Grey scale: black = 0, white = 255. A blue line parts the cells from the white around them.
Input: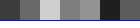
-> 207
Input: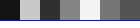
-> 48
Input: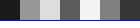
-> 221
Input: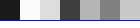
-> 221
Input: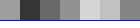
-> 104
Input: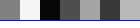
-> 6
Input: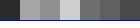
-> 144
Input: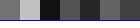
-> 17
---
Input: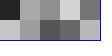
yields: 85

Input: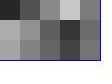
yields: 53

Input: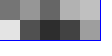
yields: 66

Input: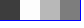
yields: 125

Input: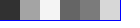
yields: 101

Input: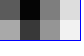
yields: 56

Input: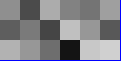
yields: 69
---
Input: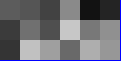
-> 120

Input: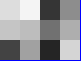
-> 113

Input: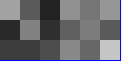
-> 124

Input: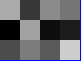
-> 13

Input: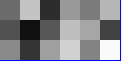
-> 166

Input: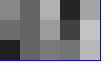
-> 65

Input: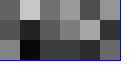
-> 166

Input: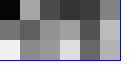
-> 82
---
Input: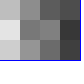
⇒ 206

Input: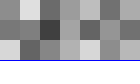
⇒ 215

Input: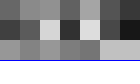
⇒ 151

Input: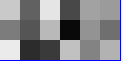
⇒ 235

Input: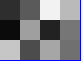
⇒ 198

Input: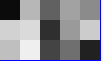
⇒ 191

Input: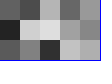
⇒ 90
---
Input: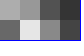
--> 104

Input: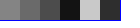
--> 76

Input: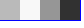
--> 186

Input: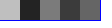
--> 35

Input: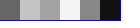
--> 163

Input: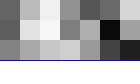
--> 207

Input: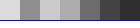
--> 173
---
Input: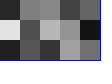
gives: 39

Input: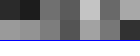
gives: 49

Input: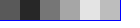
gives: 118

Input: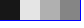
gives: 176

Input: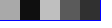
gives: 90

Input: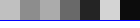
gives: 105

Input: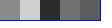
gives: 113

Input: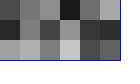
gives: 46

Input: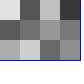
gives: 91
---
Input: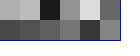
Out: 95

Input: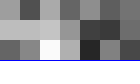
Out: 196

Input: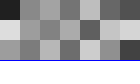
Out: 130

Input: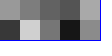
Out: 118

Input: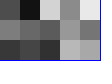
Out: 91

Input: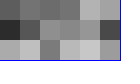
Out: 143

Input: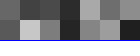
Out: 125

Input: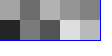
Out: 84
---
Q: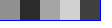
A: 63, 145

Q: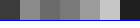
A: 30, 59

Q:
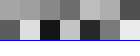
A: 80, 93

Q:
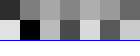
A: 104, 225

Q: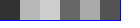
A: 83, 50

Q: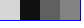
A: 131, 214

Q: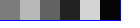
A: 5, 124

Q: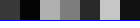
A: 17, 56

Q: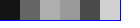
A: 209, 20

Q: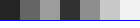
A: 242, 36
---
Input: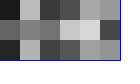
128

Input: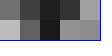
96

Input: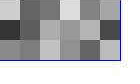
93

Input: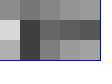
63

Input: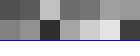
145

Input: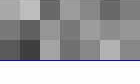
97

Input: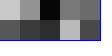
59
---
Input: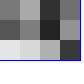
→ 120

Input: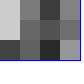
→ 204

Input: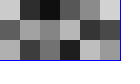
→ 203

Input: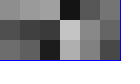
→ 142

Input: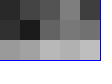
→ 41

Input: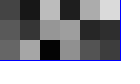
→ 68
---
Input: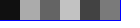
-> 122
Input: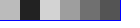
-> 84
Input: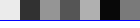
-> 122
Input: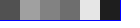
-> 30
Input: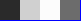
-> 108
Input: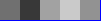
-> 146
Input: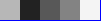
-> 244
